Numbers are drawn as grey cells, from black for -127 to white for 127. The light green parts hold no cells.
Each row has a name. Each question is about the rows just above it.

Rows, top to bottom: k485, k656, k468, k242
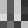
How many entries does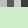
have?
4
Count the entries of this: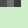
3
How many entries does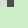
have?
2
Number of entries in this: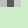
3
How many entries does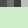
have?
4

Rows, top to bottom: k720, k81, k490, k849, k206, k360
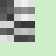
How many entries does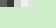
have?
5
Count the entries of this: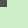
1
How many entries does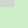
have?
2

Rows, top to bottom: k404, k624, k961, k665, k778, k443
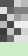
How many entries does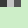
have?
3
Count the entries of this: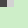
2
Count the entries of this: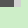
3
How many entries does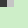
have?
2
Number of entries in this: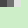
3
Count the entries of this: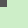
1

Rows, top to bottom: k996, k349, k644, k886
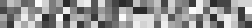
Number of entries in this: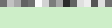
16
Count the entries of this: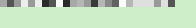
25
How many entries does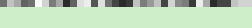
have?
36

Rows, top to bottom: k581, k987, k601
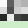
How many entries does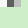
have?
3
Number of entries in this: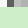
4

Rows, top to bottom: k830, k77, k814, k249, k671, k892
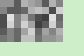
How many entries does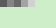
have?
5
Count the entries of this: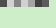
7
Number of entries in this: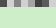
8

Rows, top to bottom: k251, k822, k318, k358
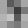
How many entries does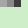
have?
3
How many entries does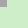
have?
1
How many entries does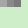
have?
3

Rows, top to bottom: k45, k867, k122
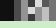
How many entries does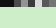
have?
8
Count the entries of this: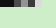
6
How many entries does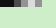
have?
6
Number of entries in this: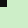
1
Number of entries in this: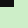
2
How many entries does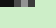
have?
5
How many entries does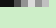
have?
7

